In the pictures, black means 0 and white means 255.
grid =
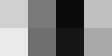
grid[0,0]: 207
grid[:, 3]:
[192, 169]
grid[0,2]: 11

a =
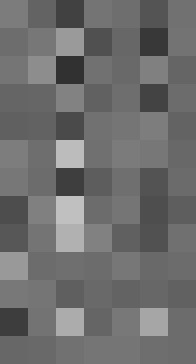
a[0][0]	124
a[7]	[77, 128, 192, 108, 117, 78, 94]
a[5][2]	188
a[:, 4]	[110, 103, 105, 110, 117, 123, 111, 117, 96, 119, 99, 120, 117]
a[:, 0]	[124, 109, 117, 101, 96, 125, 119, 77, 87, 153, 120, 61, 103]
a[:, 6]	[113, 115, 101, 108, 99, 104, 107, 94, 112, 108, 97, 108, 108]
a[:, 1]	[99, 119, 141, 102, 98, 110, 108, 128, 116, 108, 117, 115, 105]
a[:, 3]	[116, 80, 113, 97, 113, 112, 93, 108, 129, 108, 105, 101, 117]
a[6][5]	83
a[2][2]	49
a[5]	[125, 110, 188, 112, 123, 119, 104]
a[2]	[117, 141, 49, 113, 105, 128, 101]
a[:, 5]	[84, 56, 128, 67, 125, 119, 83, 78, 81, 105, 103, 166, 110]
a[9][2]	111
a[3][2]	130
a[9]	[153, 108, 111, 108, 119, 105, 108]
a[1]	[109, 119, 154, 80, 103, 56, 115]

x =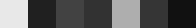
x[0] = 232

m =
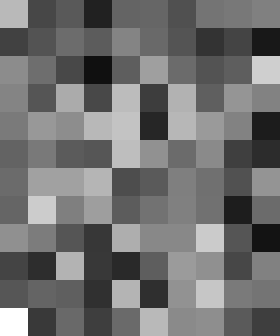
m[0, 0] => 185
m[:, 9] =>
[128, 24, 207, 130, 28, 44, 148, 107, 19, 129, 116, 62]
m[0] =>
[185, 71, 89, 33, 100, 102, 80, 116, 120, 128]
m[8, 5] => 136
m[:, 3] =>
[33, 92, 16, 72, 184, 86, 181, 158, 55, 56, 48, 62]
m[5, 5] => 145
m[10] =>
[86, 100, 95, 48, 180, 47, 146, 198, 122, 116]
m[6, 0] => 107
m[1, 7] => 51
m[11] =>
[255, 57, 105, 62, 106, 185, 138, 142, 90, 62]
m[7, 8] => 29
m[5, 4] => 190
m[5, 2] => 91
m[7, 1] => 204
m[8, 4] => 174
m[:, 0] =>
[185, 65, 140, 132, 122, 99, 107, 101, 144, 68, 86, 255]
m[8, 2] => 85
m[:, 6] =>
[80, 84, 107, 178, 183, 107, 127, 128, 136, 155, 146, 138]
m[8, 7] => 203
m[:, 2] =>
[89, 108, 72, 171, 141, 91, 161, 127, 85, 179, 95, 105]
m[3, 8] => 149
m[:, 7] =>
[116, 51, 83, 95, 154, 138, 112, 113, 203, 144, 198, 142]
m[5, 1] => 121
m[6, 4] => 77

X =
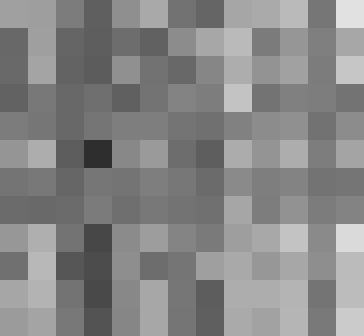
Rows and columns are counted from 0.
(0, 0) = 160
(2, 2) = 99
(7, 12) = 131
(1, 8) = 186
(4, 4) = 126
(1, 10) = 150
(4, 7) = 112
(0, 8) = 166
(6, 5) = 126
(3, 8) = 195
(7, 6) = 115
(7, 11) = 124
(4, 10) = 144
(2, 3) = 92
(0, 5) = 169
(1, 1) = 159
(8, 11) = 138
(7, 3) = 123
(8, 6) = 132
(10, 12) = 188
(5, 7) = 94
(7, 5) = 120
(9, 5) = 109
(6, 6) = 119
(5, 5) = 154
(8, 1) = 175
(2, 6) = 104
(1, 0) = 104
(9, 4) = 142
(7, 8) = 166
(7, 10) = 146
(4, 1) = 118
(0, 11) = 118
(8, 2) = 115
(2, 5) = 114
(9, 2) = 86

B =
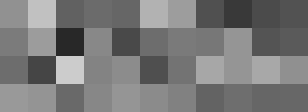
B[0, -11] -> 145
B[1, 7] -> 119
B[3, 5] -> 139
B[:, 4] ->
[102, 73, 140, 149]
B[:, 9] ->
[75, 84, 168, 102]
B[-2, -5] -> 115
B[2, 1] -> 69
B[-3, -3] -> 149
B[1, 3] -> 136
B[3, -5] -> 129
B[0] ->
[145, 193, 97, 107, 102, 178, 157, 80, 57, 75, 82]
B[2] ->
[109, 69, 204, 131, 140, 79, 115, 167, 149, 168, 144]
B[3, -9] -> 105

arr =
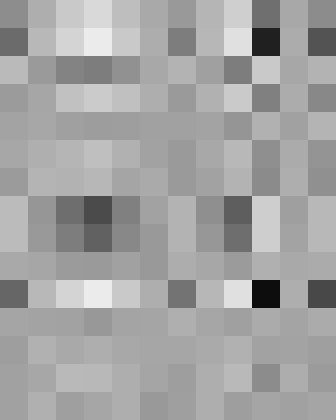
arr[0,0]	141
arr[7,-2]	159
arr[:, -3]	[111, 32, 201, 128, 177, 143, 139, 206, 206, 176, 13, 171, 162, 140, 165]
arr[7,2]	110
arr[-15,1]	174
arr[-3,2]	169
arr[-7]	[187, 153, 125, 97, 136, 153, 179, 151, 110, 206, 163, 184]
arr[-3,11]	159
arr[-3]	[158, 177, 169, 174, 168, 166, 166, 170, 177, 162, 163, 159]
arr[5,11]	148
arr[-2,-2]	173
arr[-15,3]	217
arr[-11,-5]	163
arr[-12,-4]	202
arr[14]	[161, 176, 159, 166, 174, 153, 159, 174, 158, 165, 161, 165]
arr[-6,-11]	166
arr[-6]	[169, 166, 155, 154, 161, 153, 173, 167, 155, 176, 169, 171]
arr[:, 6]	[153, 125, 179, 154, 161, 154, 154, 179, 179, 173, 115, 175, 166, 158, 159]
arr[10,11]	72
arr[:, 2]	[201, 212, 131, 193, 160, 181, 178, 110, 125, 155, 212, 162, 169, 185, 159]
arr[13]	[161, 167, 185, 184, 174, 165, 158, 174, 185, 140, 173, 155]
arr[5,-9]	191
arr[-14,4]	201
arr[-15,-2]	168
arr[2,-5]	160
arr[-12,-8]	192
